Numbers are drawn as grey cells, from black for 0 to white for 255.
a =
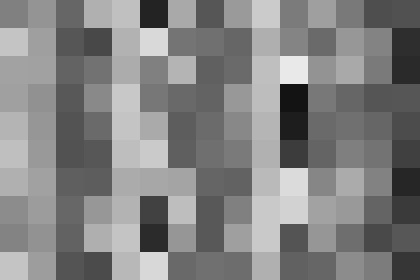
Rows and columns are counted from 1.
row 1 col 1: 128
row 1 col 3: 102
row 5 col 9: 136
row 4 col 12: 120
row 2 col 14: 131
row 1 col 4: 176
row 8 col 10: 201
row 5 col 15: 76
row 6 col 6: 202
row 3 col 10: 191
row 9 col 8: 88
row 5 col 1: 180
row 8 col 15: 58
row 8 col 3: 103
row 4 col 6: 119
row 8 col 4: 151
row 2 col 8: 112
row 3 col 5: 172
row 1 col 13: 121
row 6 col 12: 100
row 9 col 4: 175
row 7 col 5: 171
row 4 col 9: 152
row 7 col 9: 98
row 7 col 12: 134
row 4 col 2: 145
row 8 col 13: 153
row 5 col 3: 83
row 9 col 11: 84
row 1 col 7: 169
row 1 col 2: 148
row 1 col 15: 81
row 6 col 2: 153
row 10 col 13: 140
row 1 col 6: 35
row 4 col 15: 86

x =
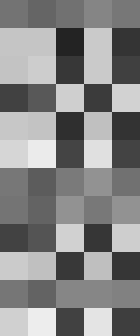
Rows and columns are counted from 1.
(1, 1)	115
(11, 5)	129
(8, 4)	120
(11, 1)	118
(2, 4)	202
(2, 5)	52
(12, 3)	65
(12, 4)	228
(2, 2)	197
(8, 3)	146
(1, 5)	119
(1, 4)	133
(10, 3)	56
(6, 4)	224
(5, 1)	199
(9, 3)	209
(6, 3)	68
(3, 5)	64
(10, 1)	203

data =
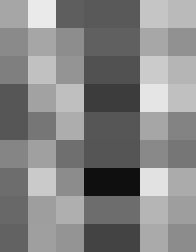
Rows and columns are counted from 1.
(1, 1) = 166
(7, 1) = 109
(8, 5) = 109
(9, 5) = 67
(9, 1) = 98
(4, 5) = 60
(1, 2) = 234
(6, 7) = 118
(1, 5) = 89
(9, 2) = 159
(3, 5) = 81
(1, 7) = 186
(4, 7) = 192
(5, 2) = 118
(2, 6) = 167
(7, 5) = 15
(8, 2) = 158
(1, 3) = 94

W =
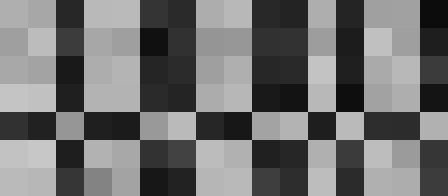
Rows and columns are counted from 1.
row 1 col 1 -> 175
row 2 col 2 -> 188
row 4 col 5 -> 179
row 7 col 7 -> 34
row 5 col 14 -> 45
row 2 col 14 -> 192
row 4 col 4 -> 179
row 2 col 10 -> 49
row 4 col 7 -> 36
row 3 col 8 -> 159
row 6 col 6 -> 50
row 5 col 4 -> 31
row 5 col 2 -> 33
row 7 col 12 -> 189
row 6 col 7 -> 66
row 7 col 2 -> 183
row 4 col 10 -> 25
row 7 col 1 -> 186
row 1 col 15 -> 161
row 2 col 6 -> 16
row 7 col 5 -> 163
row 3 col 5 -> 180
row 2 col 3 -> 60
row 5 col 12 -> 30
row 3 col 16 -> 59
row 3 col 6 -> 37
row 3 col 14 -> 170
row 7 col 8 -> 182
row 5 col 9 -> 23
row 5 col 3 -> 150
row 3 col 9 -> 175
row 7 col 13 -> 43
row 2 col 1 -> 159
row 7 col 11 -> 45

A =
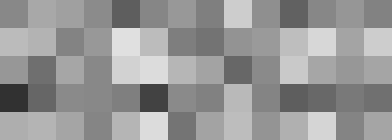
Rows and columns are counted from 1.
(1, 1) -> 136
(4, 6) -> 66
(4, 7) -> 138
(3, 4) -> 136
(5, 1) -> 174
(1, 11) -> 97
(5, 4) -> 133
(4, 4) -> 136
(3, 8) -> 163
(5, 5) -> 181
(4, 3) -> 138
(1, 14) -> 130
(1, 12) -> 135
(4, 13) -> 121
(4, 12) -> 104
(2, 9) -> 147
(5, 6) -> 220
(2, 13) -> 164
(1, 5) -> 94
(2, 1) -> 187

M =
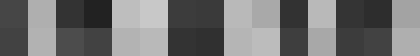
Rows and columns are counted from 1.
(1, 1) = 70
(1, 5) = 190
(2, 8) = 48
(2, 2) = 178
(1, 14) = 45
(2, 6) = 185
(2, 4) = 66
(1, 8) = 58
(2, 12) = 168

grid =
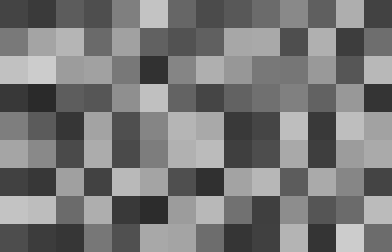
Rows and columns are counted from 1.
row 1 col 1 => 68
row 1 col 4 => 78
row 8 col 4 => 174
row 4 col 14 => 52
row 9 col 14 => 108
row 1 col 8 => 75
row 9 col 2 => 60
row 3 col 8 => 175
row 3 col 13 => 86
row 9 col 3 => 54
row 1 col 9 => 88
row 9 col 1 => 77
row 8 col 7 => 156
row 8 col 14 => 187
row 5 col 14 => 162
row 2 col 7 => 82
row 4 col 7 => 99
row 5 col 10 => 69
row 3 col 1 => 193
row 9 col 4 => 119
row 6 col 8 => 187
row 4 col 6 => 192
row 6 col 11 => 169
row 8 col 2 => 189
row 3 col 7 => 133
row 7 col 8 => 48
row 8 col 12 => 85
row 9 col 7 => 164
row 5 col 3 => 54

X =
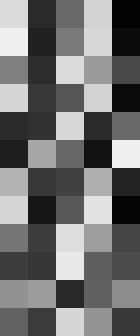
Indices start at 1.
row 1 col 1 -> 219
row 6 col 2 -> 167
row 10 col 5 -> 75
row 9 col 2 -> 61
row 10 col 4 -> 95
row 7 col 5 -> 35
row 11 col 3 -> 40
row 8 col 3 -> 87
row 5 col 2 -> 49
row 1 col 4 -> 210
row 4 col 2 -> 56
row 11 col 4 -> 97
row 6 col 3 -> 102
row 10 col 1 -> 61
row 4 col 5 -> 11
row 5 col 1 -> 43
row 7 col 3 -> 65

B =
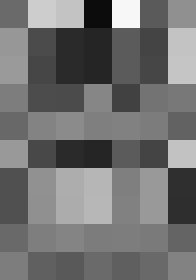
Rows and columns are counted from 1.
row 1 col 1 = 106
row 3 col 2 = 70
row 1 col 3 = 195
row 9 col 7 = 100
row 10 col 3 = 89
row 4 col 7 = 120
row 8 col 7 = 46
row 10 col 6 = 105
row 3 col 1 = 154
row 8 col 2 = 144
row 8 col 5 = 129
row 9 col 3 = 132
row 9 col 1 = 105
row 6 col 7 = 194
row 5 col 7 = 98
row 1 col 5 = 247
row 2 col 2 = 75
